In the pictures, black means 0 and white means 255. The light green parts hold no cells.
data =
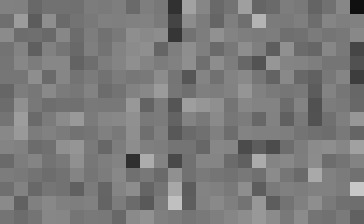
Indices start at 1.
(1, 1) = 129
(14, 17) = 121
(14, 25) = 124
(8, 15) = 150
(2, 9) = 127
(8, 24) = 124
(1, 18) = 159
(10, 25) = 121
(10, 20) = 128
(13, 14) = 113
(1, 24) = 113
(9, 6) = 153
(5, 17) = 125
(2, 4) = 142
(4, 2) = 131
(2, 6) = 115
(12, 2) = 125
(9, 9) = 136
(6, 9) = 124
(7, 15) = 127
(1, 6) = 112
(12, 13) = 73
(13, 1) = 124
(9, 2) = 157
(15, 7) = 129
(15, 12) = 124
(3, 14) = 114
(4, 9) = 131
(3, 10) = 142
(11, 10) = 141
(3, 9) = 121
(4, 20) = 94
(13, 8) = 124
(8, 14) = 158
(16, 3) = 116
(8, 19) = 131
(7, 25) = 118

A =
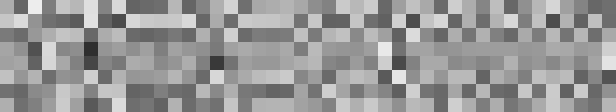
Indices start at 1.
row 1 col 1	173
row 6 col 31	182
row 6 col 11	152
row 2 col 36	179
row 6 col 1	193
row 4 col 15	144
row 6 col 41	187
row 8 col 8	120
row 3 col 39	124
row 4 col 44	207
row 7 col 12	127
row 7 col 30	207
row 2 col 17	109
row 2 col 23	199
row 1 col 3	237
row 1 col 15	132
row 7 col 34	104
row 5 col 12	138
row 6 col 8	106
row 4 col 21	169
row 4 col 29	114
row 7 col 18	120
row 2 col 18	202
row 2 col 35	109
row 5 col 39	151
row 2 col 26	197
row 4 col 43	158
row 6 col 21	202
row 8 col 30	185
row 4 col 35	157
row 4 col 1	165
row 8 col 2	112
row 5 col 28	206
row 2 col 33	101
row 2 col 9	76
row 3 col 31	138
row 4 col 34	156
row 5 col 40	136
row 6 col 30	143
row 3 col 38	170

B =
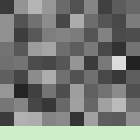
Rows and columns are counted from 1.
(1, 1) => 58
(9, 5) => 138
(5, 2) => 116
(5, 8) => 120
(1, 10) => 104
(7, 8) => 114
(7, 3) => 64
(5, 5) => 86
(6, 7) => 112
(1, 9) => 92
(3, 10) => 77
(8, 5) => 104
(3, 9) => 75
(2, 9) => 72
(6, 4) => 173
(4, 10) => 115
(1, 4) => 150
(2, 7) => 109
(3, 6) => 124
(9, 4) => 132
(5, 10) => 34
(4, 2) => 88
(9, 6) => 51
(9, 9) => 90
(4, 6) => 93
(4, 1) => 115
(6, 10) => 94

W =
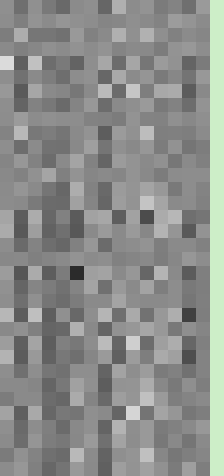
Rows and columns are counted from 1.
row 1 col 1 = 143
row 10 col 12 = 127
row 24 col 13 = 121
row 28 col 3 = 134
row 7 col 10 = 198
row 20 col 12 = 180
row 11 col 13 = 146
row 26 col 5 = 120
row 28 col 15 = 126
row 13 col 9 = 134
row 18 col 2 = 106
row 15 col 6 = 161
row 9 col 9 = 124
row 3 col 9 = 176
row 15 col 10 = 147
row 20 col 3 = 171
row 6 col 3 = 138
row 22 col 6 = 124
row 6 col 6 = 141
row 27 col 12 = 123
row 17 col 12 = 179
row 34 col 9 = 158
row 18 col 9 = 138
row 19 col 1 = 136
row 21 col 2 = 101
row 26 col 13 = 160
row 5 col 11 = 118
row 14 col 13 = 121
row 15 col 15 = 129
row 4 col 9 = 132
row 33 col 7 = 139
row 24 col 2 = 144
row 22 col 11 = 138
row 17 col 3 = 158
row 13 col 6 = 147
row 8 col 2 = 100
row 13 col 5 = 128
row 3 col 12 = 143
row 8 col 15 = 147
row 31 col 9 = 179

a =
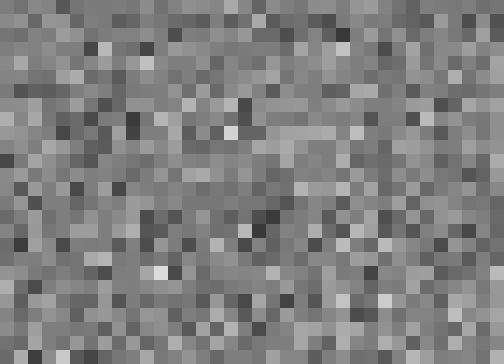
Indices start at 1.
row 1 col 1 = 126
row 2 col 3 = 104
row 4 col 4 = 141
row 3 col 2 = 111
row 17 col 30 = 85
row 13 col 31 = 141
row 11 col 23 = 126
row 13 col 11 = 124
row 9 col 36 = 143
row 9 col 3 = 168
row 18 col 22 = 134
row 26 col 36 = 177
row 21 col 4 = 126
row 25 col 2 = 105
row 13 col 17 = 124
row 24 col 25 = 171
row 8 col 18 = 72
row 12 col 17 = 132
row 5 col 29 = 110
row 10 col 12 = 126
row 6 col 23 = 126
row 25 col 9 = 108
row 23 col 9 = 136
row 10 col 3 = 133
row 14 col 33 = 134
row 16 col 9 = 138
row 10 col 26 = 189
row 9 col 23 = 137
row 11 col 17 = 114
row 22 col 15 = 89
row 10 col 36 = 143
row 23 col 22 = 127
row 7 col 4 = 93
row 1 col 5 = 87
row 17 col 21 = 130
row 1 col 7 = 123
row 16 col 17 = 94
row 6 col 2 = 133

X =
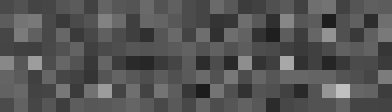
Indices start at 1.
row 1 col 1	74
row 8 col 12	73
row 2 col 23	92
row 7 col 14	55
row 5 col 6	83
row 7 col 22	41
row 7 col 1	98
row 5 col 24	37
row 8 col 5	62
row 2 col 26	96
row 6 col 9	100
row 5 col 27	74
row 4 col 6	99
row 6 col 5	70
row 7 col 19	84
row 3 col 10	63
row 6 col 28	124
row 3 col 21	93
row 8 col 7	87
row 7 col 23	83
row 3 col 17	110
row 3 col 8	96
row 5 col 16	76
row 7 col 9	68
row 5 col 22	49
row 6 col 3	64
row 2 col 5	58
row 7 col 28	61
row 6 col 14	90
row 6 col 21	103
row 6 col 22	103
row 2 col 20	48
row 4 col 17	82
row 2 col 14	76
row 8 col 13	89

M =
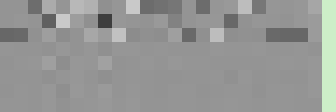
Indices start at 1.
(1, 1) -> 148
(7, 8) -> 154
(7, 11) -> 148
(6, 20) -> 148
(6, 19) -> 147
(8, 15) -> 148
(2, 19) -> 150
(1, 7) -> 177
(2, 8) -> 62
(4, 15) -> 148
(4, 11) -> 148
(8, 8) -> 152
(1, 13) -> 118
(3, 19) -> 144
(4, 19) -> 150
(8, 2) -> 149
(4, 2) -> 148
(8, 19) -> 148
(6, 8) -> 144
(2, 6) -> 157
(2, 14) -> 148
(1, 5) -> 149
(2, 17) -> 104
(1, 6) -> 184
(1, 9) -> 150
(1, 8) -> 144
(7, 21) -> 149
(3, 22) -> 103
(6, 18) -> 150
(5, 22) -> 149
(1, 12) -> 113
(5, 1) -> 147
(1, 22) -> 151
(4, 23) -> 147

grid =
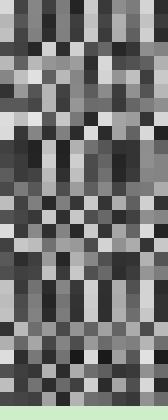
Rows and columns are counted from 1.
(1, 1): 216
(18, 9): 145
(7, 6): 136
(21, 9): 172
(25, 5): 132
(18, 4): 113
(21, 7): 208
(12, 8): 100
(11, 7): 113
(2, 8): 69
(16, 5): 47
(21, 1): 194
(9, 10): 156
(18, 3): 188
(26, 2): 46
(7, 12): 183
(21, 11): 211
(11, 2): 50
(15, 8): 52
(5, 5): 141
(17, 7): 202
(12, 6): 206
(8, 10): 102
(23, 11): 199
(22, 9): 170
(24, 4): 153
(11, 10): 52
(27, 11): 145
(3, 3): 128
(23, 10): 110
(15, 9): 173
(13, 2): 59
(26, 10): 87
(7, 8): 139
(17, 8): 53
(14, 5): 78
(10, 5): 128
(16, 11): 143

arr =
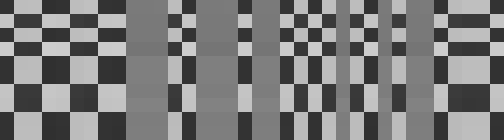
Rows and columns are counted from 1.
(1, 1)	50
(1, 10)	122
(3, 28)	121
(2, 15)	121
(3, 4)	49
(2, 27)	197
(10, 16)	126
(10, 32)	50
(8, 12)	130
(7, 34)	56
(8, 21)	193
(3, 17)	121
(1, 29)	189
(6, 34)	190
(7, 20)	125
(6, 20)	127
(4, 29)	55
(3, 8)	51
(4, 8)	203
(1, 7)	192
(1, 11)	122
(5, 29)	187
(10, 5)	50
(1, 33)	187
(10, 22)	187
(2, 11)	121
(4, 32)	204
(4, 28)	117
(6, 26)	188
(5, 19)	127
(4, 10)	117
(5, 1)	50
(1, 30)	122
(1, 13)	189
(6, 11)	127
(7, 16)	125
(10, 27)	49
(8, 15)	130
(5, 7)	190
